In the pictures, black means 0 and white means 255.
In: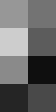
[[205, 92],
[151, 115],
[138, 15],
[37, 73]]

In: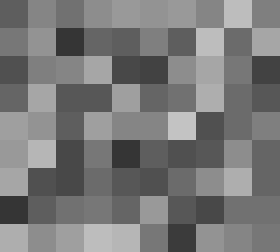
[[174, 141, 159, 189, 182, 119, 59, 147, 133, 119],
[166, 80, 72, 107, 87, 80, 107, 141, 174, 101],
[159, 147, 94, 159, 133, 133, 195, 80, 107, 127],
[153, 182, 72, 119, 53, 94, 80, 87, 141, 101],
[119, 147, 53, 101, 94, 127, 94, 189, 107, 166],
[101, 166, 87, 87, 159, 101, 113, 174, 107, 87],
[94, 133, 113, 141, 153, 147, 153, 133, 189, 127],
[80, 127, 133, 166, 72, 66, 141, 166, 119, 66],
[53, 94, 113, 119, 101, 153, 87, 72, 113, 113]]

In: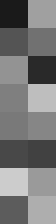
[[204, 154],
[147, 41],
[127, 190],
[121, 134],
[92, 174],
[84, 113],
[72, 65],
[26, 160]]

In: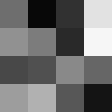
[[157, 177, 87, 20],
[145, 124, 41, 246],
[110, 8, 49, 226],
[72, 80, 137, 102]]

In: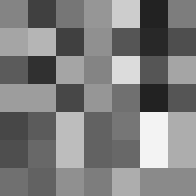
[[165, 181, 64, 144, 85, 40, 78],
[157, 157, 71, 150, 112, 34, 85],
[132, 64, 118, 150, 205, 34, 125],
[112, 98, 144, 125, 173, 138, 138],
[91, 48, 165, 132, 220, 85, 165],
[78, 104, 189, 98, 104, 243, 173],
[71, 91, 189, 98, 118, 243, 173]]

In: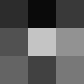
[[100, 65, 120],
[81, 196, 146],
[44, 10, 57]]

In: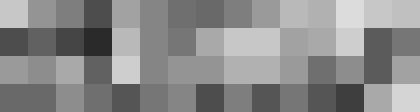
[[199, 148, 126, 77, 162, 133, 111, 105, 126, 154, 185, 177, 220, 199, 192],
[154, 141, 169, 97, 206, 133, 148, 148, 177, 177, 154, 111, 141, 91, 162],
[105, 105, 141, 111, 85, 118, 133, 77, 126, 85, 118, 85, 62, 169, 213],
[77, 97, 69, 42, 185, 133, 118, 169, 199, 199, 162, 169, 206, 91, 118]]
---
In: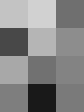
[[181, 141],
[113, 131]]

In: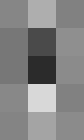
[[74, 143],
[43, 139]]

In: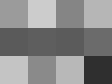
[[94, 91],
[138, 184]]

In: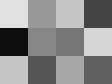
[[135, 118],
[84, 168]]

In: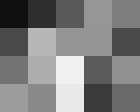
[[183, 148],
[173, 240]]

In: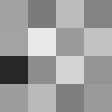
[[233, 155],
[141, 212]]

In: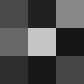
[[197, 22],
[23, 70]]
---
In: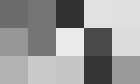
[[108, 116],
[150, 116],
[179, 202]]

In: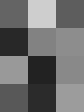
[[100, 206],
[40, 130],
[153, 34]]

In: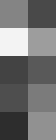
[[132, 73],
[243, 157],
[67, 89]]

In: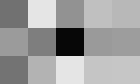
[[113, 229],
[155, 126],
[115, 179]]

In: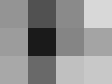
[[148, 81],
[156, 26],
[168, 105]]

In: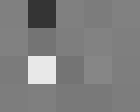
[[128, 52],
[129, 116],
[123, 232]]

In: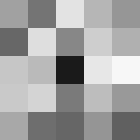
[[161, 116],
[103, 222],
[198, 186]]
